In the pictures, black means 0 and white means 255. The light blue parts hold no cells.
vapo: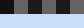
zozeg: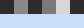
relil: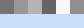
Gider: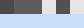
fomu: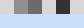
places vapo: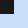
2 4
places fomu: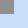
1
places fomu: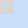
0 3 5
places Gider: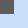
1 2
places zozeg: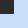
0 2 5
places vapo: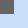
1 3 5

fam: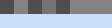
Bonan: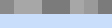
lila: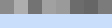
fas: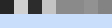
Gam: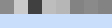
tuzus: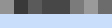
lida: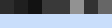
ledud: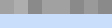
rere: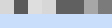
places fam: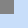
1 5 6 7
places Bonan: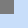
3 4 7
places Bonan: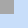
1 2 5
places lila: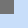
2
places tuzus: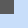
2
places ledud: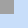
0 3 4
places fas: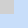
1

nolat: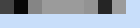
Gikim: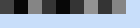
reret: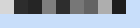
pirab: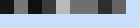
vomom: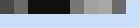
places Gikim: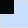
1 4
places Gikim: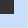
3 5 7
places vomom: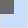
1 8
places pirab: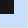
0
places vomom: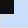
2 3 4
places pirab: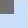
5 6
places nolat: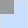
3 4 5 8

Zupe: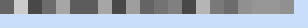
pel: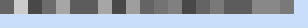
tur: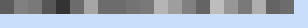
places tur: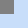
1 13
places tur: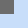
5 7 8 20
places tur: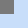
2 10 17
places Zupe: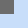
3 16

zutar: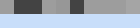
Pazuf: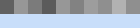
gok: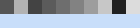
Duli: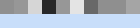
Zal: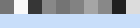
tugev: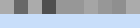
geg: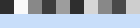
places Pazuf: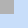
8
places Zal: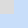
9
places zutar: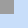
0 3 6 7 8
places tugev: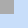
0 2 9
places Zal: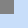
5
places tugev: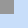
4 5 7

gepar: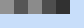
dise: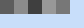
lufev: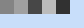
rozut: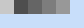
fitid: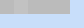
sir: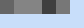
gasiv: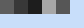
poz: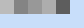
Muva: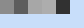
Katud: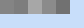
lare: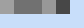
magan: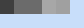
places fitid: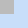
0 2 3 4
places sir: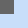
0
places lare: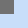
1 2

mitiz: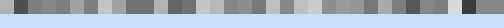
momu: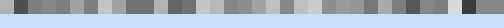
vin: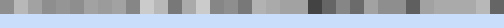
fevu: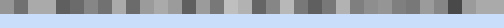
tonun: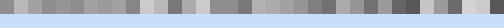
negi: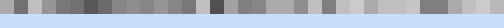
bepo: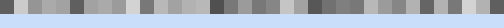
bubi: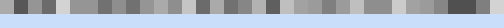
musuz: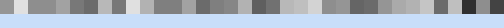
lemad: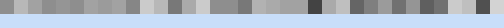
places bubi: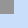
2 5 6 10
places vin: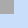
13 19 31 32 33
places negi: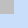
2 14 22 24 27 28 33
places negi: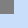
17 23 30 31
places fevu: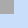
2 3 8 11 34 35

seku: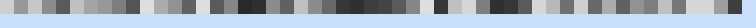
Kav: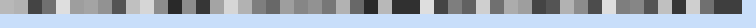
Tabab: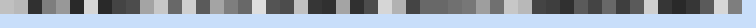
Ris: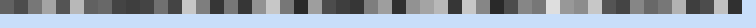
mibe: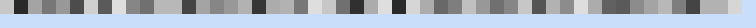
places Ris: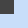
8 10 12 44
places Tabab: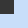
22 47 49
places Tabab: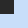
5 7 48

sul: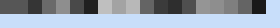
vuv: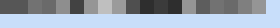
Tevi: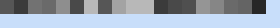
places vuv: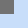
2 15
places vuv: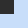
10 12
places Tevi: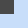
5 12
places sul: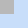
9
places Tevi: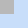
6 9 10
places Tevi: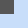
0 7

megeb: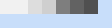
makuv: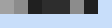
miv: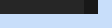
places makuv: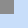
1 5
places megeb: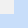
0 1
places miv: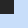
0 1 2 3 4 5
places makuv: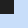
2 6
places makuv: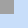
0
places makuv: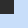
3 4
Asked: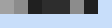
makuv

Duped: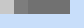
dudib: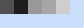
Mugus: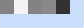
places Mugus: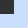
4
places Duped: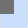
2 3 4
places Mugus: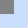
0 2

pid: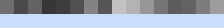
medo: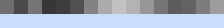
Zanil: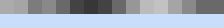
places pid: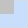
8
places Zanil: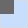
4 8 14 15

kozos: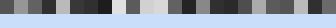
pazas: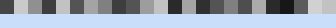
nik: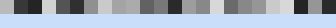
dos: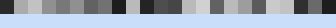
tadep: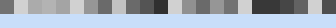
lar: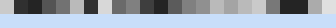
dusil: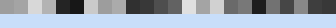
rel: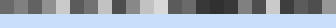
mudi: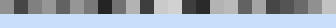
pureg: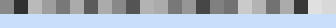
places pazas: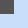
5 9 15
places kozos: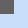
2 12
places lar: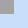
16
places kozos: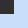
3 6 15 22
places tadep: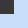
18 19

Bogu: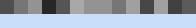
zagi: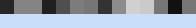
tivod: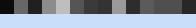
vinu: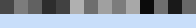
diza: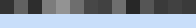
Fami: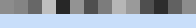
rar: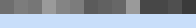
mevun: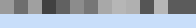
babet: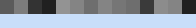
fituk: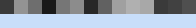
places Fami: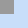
9
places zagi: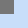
6 11 13

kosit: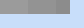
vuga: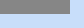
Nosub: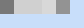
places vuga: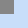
0 1 2 3 4
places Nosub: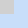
1 2
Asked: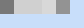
Nosub
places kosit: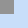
2 3
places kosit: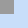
0 1
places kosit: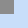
4

